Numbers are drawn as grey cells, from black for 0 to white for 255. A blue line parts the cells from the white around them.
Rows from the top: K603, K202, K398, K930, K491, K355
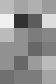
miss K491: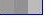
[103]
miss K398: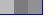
[135]
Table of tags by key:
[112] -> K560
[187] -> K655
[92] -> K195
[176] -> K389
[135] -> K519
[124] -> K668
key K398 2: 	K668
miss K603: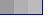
[164]
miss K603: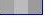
[176]
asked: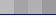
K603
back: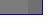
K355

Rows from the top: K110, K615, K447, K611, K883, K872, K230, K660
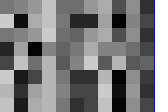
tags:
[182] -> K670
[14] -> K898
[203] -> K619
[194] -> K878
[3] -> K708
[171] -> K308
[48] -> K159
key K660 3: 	K670
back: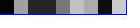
K615
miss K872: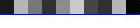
[57]
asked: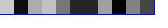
K615

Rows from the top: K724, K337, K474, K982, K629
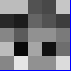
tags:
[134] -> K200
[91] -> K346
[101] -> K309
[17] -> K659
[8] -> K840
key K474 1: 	K346
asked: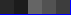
K337
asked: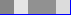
K629
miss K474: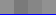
[91]
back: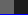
K337
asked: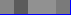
K474
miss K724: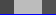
[198]

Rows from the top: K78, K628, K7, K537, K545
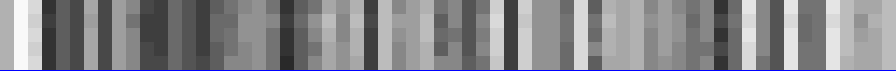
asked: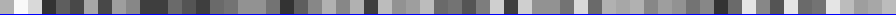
K7
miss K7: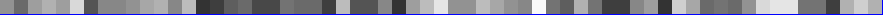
[125]
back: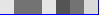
K545

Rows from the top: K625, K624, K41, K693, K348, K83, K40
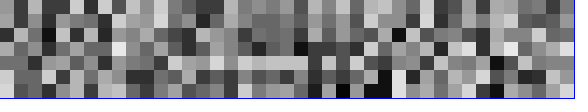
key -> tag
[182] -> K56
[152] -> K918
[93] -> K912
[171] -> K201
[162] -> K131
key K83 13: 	K201
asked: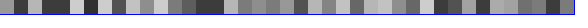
K625
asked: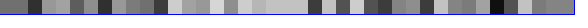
K348
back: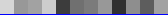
K348
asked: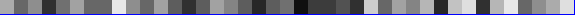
K693

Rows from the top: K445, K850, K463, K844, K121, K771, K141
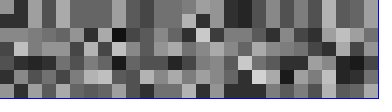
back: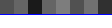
K121
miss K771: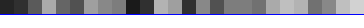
[70]
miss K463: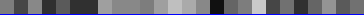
[60]
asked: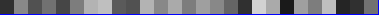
K771

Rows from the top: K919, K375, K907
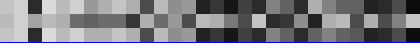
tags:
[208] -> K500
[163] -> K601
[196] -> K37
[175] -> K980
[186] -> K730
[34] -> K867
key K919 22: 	K980
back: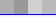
K919
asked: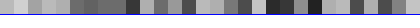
K375
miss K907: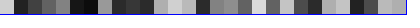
[88]
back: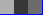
K375
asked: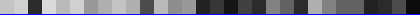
K919
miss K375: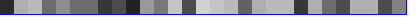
[163]

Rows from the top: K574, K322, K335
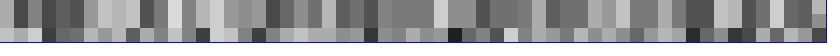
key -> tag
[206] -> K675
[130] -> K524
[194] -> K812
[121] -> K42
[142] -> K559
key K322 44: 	K812
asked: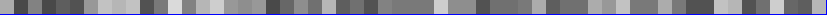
K574
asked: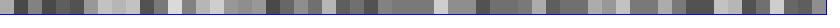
K322
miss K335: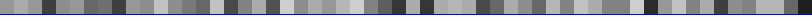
[163]
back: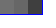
K335

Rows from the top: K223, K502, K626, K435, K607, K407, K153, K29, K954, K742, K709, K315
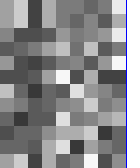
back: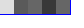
K153
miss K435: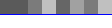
[113]
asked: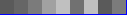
K435
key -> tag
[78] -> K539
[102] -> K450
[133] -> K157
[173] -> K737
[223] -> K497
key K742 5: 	K737

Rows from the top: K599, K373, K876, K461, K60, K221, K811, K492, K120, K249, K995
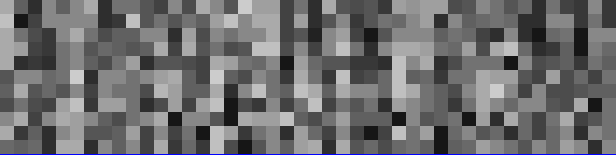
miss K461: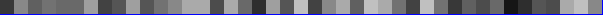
[126]
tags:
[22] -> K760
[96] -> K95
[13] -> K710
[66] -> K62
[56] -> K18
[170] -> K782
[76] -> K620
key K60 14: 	K62
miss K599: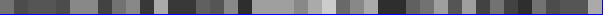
[148]
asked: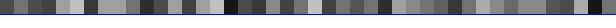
K492
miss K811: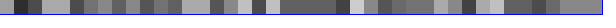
[182]
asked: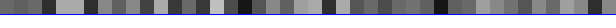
K995
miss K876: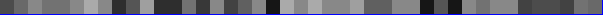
[34]

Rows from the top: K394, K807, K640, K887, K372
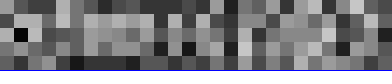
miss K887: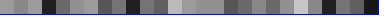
[166]
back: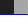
K887
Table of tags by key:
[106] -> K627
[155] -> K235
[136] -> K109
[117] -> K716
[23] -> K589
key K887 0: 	K716
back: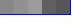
K640
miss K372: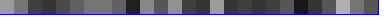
[127]
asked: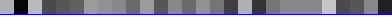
K640
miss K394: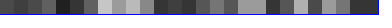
[43]

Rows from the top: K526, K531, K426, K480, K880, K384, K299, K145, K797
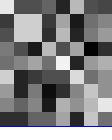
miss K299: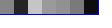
[47]
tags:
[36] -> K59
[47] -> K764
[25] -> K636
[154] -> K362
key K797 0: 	K764
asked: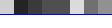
K384
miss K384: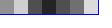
[58]
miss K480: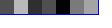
[25]
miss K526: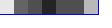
[70]

